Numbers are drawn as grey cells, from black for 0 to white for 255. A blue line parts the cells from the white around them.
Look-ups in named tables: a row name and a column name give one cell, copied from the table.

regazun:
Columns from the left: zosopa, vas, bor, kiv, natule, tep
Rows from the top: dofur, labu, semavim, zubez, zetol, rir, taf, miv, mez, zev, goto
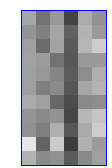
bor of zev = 203
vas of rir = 127
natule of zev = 177
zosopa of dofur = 166
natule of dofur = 171
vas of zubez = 155
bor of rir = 139
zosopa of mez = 145
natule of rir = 167
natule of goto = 137
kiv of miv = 70
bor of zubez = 114
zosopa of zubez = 162
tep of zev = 155
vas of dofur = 114
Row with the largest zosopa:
zev

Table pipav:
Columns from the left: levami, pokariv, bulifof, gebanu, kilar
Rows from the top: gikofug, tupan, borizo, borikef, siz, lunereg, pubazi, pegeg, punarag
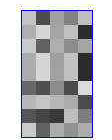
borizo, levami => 202
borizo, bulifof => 174
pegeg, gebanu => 191
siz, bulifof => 162
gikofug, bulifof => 161
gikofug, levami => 196
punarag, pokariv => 98
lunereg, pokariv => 79

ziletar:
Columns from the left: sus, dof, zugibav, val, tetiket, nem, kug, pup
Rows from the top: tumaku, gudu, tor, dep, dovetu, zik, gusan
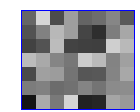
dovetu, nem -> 88
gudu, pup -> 167
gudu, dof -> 129
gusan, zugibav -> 121
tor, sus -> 66
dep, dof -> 169
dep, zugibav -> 133
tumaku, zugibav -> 76
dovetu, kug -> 132
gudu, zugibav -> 184
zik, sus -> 124
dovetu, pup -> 168
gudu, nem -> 46
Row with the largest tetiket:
dep

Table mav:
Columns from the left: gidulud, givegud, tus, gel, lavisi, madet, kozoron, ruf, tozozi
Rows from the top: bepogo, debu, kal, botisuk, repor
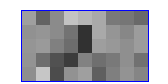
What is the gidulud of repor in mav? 142
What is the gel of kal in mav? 109
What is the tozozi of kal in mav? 156
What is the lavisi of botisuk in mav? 130
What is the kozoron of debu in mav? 149
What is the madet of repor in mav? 95
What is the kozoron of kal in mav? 152
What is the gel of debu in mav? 115
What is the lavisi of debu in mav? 49
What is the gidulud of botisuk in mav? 147
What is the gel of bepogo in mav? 195
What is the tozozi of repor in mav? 133
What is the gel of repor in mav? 146
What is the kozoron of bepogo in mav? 121
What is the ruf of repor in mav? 147
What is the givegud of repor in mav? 198
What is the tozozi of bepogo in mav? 105
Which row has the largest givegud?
repor

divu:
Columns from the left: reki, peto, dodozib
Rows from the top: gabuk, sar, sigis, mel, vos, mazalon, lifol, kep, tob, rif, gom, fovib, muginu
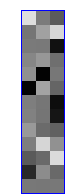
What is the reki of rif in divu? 126
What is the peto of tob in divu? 107
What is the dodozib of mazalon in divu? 101
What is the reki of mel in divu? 134
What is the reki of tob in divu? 153
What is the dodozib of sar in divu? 214
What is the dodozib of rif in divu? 145
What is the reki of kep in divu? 129
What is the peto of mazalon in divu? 163
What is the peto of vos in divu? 3
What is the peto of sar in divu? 161
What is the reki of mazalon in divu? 4
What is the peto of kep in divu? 117

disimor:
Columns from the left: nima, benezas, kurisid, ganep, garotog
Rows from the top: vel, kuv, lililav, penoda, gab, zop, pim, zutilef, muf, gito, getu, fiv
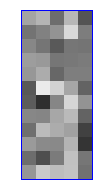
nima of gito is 154
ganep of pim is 214
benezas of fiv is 202
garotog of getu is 118
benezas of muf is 187
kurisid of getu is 123
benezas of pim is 47
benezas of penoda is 153
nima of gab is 151
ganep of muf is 161
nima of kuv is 115
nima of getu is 109
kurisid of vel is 109
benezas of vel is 180
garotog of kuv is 125
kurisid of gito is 137
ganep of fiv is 194
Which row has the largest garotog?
pim

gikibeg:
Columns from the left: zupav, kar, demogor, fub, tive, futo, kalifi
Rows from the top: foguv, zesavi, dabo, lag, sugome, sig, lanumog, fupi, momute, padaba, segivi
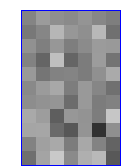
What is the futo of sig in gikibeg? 134
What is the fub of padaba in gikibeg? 124
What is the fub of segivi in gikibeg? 138
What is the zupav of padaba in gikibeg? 130
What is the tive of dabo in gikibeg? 139
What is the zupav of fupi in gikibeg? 169
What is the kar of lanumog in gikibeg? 146
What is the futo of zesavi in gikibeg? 184
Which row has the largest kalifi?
fupi

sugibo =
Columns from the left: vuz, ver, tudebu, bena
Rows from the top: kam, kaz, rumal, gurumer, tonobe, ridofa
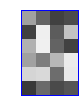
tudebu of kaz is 92
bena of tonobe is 233
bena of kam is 75
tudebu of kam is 65
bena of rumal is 65
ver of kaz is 239
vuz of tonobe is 213
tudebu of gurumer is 183
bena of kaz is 195
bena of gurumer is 235
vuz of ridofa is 57
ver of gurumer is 125

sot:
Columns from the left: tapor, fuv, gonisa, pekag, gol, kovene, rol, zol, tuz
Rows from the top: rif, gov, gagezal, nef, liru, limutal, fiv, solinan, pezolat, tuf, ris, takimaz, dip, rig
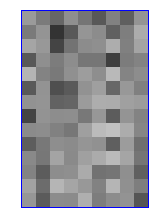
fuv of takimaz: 92
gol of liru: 157
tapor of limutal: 89
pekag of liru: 144
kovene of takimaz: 114
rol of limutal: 103
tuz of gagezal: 164
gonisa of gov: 51
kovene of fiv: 173
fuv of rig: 91
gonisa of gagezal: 68
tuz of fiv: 156
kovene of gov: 140
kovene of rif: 88

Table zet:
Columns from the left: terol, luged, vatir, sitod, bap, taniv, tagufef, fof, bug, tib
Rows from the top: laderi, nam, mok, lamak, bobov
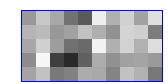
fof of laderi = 209
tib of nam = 124
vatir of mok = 157
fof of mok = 210
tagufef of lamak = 145
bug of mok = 177
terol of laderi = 153
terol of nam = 181
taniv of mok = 242
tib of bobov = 120
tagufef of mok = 176
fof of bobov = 194
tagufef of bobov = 132
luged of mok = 208
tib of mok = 222

